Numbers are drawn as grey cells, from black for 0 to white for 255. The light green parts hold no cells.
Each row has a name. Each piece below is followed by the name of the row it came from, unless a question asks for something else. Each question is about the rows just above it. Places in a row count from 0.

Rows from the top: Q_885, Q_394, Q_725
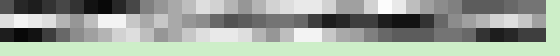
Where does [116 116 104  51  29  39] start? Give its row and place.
Q_725, 31
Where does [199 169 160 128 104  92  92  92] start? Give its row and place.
Q_725, 23
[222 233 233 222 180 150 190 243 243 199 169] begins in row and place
Q_725, 14

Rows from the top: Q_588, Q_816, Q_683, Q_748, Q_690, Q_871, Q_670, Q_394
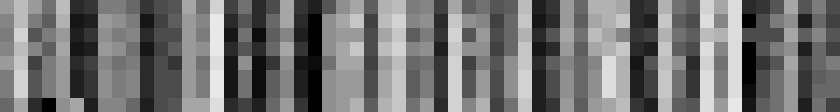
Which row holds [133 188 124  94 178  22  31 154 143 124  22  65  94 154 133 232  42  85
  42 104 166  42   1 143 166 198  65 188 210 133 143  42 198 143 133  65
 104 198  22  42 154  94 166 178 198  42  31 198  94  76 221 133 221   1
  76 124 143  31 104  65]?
Q_816
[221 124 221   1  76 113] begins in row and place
Q_871, 50
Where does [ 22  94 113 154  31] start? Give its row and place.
Q_394, 53
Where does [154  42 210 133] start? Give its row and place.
Q_394, 30
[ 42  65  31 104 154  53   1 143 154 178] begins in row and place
Q_394, 16

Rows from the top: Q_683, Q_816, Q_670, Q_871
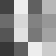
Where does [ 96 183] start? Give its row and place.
Q_683, 2
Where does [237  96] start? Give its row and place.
Q_683, 1

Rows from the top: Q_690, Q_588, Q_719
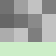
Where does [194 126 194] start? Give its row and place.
Q_719, 1
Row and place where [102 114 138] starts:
Q_588, 0
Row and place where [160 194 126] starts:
Q_690, 1
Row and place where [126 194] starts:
Q_719, 2

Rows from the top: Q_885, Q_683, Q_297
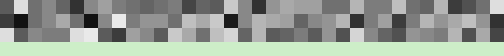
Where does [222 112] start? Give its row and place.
Q_885, 1
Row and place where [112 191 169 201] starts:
Q_683, 12
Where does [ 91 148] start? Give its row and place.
Q_297, 22
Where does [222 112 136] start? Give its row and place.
Q_885, 1

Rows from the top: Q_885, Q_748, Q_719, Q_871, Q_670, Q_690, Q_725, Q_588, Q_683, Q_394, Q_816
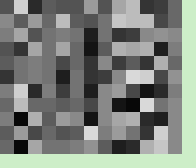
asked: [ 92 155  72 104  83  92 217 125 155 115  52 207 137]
Q_394
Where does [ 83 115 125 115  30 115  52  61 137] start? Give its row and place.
Q_719, 2
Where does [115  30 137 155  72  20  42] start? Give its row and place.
Q_725, 5

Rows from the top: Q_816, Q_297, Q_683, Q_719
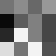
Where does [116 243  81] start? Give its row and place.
Q_719, 1
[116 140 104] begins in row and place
Q_816, 0
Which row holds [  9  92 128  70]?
Q_297
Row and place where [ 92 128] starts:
Q_297, 1
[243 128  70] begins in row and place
Q_683, 1
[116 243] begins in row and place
Q_719, 1
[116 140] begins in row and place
Q_816, 0

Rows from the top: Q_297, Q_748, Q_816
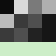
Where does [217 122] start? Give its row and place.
Q_297, 1
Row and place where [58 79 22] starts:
Q_748, 1
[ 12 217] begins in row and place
Q_297, 0
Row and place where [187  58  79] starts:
Q_748, 0
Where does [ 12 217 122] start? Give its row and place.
Q_297, 0
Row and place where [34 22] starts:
Q_816, 2

